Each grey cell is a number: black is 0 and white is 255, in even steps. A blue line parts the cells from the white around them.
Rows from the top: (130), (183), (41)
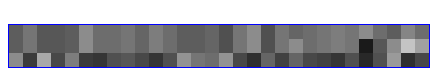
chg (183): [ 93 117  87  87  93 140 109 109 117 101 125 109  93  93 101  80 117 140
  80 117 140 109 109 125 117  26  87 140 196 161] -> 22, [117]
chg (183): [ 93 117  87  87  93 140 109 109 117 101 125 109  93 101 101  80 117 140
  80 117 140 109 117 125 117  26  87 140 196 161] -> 13, [93]
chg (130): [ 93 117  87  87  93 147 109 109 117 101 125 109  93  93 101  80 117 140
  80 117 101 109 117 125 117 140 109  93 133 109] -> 5, [140]
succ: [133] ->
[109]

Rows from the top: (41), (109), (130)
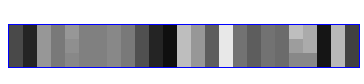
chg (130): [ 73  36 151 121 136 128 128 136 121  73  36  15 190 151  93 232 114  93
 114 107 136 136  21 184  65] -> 9, [80]
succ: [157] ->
[171]
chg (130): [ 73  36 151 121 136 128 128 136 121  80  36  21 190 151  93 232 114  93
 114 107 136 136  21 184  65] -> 11, [15]
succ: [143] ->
[128]
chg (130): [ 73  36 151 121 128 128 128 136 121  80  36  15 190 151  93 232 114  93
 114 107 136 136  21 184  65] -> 4, [136]

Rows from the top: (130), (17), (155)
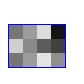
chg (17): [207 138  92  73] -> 3, [65]
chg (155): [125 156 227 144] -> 0, [118]
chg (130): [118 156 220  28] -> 3, [20]
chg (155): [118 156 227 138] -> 3, [144]
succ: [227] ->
[144]

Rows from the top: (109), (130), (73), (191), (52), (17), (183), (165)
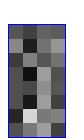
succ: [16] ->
[157]
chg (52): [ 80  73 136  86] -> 2, [142]
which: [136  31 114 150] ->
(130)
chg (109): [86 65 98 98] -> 3, [92]
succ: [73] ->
[142]
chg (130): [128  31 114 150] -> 0, [136]

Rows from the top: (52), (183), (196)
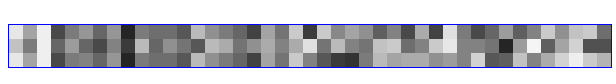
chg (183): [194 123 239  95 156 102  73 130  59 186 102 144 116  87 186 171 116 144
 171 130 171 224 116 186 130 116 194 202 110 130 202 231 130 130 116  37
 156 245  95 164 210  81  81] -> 3, [102]
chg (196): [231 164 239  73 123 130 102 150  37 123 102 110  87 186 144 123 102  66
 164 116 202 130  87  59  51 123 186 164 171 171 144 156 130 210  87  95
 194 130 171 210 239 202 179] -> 10, [110]
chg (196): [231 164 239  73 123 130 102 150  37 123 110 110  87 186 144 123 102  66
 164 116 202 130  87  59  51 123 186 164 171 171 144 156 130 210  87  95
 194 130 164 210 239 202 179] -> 38, [171]
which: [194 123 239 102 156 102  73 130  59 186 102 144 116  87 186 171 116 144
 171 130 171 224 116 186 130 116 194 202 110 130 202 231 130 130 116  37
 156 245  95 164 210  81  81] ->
(183)
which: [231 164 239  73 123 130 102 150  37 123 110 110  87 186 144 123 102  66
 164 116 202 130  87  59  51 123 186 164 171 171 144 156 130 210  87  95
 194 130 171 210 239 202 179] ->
(196)
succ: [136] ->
[164]

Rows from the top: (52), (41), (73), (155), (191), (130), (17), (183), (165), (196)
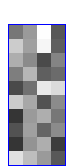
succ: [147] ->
[174]
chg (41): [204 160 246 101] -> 3, [95]
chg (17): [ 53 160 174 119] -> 1, [154]
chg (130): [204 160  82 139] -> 1, [168]
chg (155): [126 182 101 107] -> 2, [95]
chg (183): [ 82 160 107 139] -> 2, [101]

